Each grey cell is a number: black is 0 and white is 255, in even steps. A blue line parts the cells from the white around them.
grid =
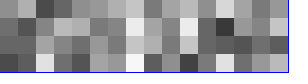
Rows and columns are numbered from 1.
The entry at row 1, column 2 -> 176
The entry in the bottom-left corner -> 75
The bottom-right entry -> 186
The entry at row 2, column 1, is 111
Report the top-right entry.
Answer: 152
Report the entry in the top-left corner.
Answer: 143
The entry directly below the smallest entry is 93
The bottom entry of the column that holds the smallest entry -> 225
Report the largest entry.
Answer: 247
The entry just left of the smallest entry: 102
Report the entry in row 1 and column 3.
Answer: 75
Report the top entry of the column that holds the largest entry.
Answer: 197
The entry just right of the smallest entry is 152
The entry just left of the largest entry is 152
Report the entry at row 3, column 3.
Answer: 164
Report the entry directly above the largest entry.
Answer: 197
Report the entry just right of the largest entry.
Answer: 93

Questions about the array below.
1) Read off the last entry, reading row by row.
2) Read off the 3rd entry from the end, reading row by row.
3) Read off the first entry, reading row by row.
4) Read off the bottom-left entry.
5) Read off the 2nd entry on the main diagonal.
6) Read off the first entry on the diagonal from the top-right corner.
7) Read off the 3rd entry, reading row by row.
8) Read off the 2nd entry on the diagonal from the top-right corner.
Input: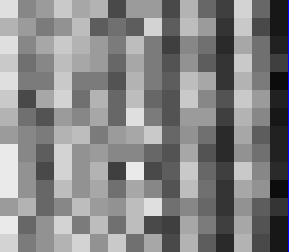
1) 23
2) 179
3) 223
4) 211
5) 155
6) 23
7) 155
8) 73

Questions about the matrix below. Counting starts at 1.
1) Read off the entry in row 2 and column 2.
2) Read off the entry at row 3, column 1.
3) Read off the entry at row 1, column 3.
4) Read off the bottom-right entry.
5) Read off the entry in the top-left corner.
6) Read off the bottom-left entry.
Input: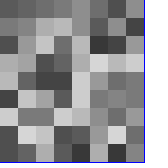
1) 132
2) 79
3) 110
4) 132
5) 90
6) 79

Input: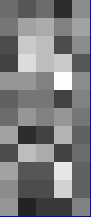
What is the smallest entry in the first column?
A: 66
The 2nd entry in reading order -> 86
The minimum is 35
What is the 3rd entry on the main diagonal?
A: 189
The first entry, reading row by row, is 108
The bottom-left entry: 150
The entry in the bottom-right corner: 129
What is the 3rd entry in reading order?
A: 108
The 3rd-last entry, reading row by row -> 57
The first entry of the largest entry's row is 150
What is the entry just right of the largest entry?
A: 140
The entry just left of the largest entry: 129
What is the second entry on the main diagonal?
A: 162
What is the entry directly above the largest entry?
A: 201
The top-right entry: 140
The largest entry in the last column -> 162

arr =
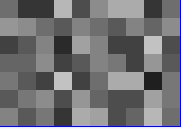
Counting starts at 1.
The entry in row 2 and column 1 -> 150
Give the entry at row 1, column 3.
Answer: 53
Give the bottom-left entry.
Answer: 131
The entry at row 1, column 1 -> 110
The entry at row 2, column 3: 110
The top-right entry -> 110
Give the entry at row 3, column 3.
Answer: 131
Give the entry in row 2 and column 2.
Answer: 140
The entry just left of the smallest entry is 171
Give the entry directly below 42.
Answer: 65
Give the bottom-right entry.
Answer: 110
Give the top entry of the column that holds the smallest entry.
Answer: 53
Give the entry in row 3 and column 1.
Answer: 65
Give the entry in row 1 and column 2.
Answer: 53

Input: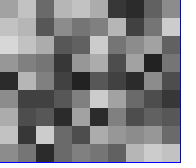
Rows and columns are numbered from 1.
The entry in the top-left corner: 162
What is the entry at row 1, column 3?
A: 106
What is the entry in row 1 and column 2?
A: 194
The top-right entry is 140
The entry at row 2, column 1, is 194
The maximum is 215
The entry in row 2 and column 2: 182
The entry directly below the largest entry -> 151
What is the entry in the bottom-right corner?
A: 194
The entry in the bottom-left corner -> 140
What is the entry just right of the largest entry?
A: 194

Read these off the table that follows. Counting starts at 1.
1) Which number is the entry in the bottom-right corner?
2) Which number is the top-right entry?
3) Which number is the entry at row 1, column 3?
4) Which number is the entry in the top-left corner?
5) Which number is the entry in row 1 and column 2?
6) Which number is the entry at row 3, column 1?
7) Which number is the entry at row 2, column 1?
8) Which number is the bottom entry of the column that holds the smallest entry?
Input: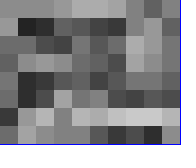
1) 140
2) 129
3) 140
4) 140
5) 140
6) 108
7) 152
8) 163

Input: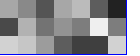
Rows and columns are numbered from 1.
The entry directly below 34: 125
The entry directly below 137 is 178
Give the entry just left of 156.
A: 198
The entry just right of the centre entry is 125
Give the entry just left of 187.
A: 167
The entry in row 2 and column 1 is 73

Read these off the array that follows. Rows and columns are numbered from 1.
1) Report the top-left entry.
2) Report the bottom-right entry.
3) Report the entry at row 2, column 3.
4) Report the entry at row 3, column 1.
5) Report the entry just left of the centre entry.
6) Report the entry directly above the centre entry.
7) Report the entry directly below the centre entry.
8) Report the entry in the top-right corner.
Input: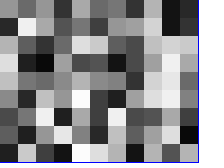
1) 150
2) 180
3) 169
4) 180
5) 180
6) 83
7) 63
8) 40
